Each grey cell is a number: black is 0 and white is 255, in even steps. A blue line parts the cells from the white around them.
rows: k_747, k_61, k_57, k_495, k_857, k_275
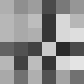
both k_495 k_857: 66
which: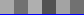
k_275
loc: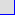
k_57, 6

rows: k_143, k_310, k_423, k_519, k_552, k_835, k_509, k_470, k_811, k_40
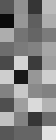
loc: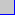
k_509, 2
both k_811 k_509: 130
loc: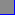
k_509, 3
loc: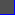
k_470, 1
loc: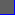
k_310, 3

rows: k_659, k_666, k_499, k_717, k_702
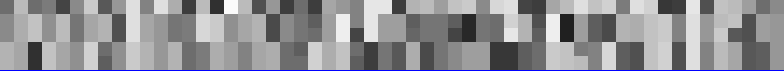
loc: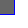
k_499, 30
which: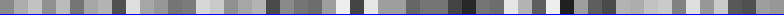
k_499

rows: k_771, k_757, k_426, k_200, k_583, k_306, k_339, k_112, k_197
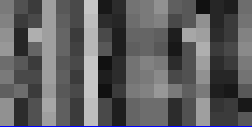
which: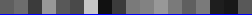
k_339
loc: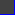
k_200, 6
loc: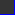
k_112, 16
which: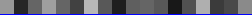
k_200

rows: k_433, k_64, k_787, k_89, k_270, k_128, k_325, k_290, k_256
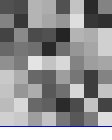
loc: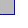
k_290, 1
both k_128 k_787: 173
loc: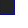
k_787, 5
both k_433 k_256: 195
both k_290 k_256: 195

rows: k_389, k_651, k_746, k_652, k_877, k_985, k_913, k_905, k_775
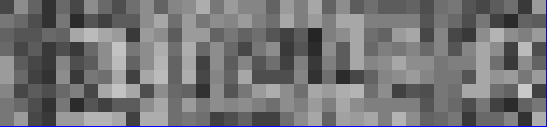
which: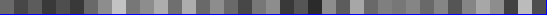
k_652
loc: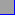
k_775, 25
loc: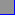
k_985, 36

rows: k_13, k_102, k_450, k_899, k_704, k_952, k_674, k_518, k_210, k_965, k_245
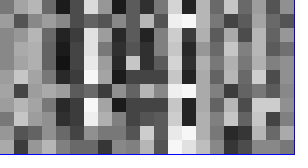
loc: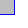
k_245, 15
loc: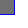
k_899, 21
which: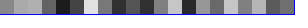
k_899
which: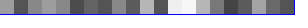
k_102
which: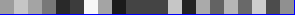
k_952

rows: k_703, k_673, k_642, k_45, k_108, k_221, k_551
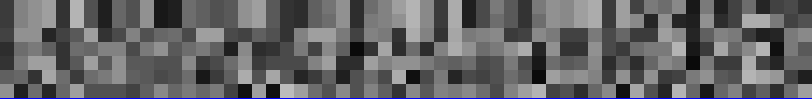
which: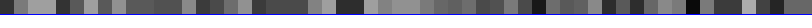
k_108
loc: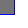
k_703, 24
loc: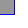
k_221, 56

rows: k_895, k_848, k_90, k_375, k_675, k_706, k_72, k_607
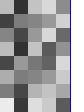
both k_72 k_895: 195
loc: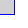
k_848, 5
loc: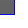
k_675, 4

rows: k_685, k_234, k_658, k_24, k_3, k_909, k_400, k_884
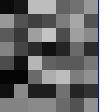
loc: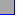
k_234, 6
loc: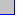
k_658, 4
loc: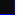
k_685, 1

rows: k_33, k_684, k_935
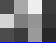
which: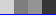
k_684
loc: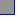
k_684, 3
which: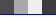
k_33
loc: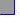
k_935, 3
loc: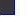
k_684, 4

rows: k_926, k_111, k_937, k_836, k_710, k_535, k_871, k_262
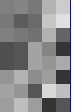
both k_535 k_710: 149
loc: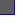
k_111, 2

